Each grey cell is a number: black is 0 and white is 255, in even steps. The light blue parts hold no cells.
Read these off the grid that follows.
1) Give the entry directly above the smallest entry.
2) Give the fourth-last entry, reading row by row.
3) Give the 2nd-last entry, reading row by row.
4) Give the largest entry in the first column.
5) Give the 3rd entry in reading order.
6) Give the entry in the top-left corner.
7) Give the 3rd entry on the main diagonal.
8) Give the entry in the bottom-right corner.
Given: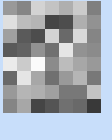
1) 195
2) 84
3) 105
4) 235
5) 211
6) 153
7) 77
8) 57

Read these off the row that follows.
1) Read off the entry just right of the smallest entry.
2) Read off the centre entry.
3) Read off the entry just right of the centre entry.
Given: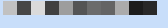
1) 40
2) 84
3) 107
